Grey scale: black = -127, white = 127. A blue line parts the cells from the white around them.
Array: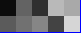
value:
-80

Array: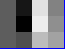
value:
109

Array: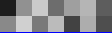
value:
74

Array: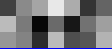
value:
-120

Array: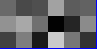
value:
-15

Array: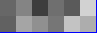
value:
-66

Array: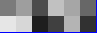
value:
-51

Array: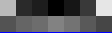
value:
-98
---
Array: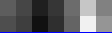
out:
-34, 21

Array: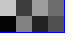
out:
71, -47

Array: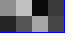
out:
15, -58

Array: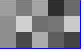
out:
30, -60

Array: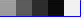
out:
29, 113

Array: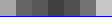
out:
39, 71

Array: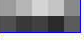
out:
28, -36

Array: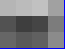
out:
53, 11

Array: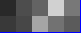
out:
-86, -36

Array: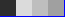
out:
-82, 32
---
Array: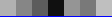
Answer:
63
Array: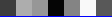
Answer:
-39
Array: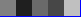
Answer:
64
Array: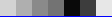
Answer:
103
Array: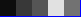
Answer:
-13
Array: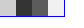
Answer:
113
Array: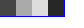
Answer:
-88
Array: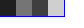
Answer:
79
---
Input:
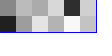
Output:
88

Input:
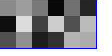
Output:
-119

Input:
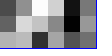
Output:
81

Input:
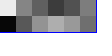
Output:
-67

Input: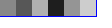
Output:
-97

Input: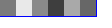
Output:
-65

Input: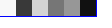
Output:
-9

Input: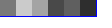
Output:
-54
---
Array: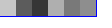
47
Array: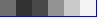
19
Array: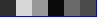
-117
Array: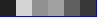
33
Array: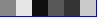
-39
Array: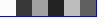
-92
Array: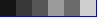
27
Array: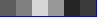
24
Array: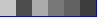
-7
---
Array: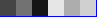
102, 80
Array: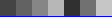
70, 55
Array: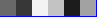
115, 67
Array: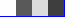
126, 92
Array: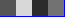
88, -13
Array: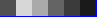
87, 42
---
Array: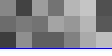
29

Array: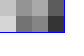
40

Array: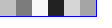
120

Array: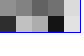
-29

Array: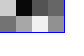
-44

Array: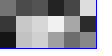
-44

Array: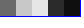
102

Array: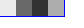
-77

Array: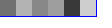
8

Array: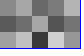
-23
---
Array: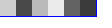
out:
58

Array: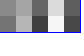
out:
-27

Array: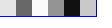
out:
123

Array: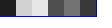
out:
103

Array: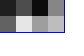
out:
-115

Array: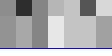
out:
5

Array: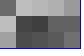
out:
55

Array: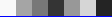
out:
-7

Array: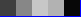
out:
71

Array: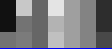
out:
-25
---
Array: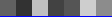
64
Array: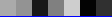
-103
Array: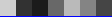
-100
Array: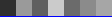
-32
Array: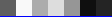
44
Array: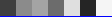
36
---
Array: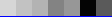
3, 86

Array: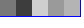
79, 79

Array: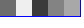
-68, 111

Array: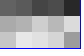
78, 104

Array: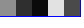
-117, 98

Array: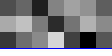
-84, 86
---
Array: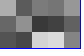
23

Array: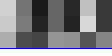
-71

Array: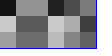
-4

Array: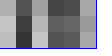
40

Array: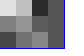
-42

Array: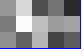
-84

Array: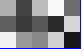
-19
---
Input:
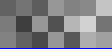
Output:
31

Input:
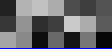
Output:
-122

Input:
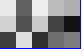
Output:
-3

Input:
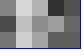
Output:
-32

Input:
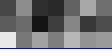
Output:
26

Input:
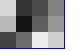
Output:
79

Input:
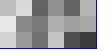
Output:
-67

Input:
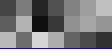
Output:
-77

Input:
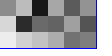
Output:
-1
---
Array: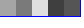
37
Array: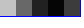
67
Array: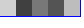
81
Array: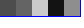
-50
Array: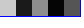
75
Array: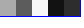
43
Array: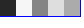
-88
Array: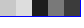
72
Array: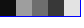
-112
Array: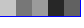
70
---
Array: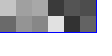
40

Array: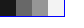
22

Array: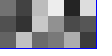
60

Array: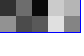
-117

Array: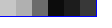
-20

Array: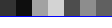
34
